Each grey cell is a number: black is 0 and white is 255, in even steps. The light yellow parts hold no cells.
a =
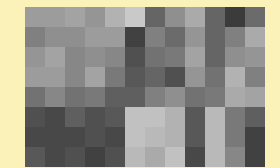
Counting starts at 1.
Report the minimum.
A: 59
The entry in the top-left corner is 156
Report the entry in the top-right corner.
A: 107
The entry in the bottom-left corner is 88
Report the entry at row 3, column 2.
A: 163
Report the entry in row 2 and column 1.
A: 128
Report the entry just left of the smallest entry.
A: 101
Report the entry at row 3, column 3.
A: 135
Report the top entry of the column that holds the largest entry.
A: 201
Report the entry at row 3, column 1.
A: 149
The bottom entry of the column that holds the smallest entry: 135
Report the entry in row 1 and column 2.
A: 156
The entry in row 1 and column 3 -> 163
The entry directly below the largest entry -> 65
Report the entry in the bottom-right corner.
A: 65

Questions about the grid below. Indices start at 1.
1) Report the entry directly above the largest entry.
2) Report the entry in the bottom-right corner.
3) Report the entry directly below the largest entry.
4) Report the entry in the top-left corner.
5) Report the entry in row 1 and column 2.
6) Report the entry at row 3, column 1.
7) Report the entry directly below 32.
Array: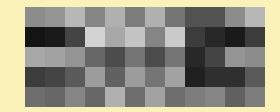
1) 133
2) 125
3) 103
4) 140
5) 148
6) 168
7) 125
